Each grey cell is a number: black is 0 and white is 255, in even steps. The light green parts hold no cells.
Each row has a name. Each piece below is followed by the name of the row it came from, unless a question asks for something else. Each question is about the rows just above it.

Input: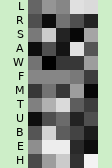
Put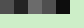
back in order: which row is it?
U
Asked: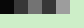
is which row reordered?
M
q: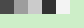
H
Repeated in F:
[134]
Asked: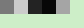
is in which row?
S

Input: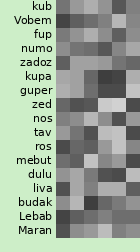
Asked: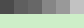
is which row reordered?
ros
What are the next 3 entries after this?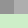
[141  95 141]
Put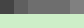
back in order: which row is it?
Lebab
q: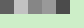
mebut
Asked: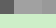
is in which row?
zadoz
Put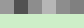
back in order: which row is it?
nos

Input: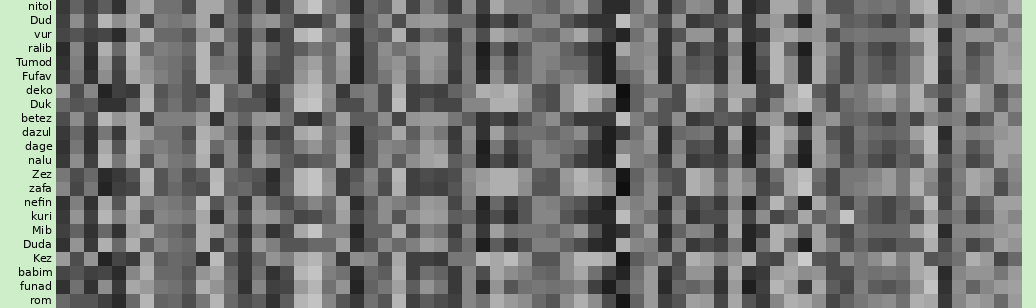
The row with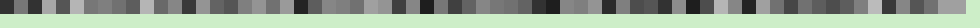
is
dage
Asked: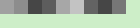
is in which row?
zafa
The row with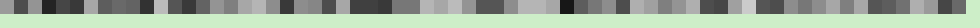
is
Kez
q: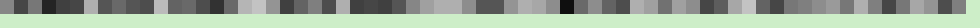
zafa
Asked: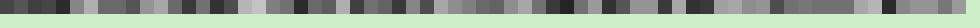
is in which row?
vur
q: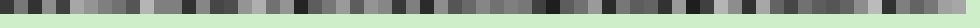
Fufav

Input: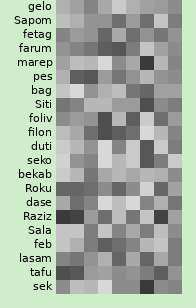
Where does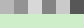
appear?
duti
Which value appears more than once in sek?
[140]
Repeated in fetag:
[147]
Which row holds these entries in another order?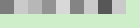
duti
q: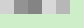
seko
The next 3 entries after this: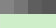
[124 196 161]

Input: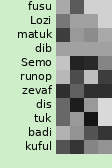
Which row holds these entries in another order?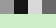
tuk
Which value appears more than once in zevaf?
[47]
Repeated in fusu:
[209]
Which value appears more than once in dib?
[161]

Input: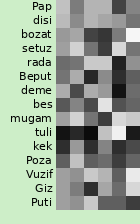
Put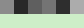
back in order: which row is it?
Beput
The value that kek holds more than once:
[46]
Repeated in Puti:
[95]

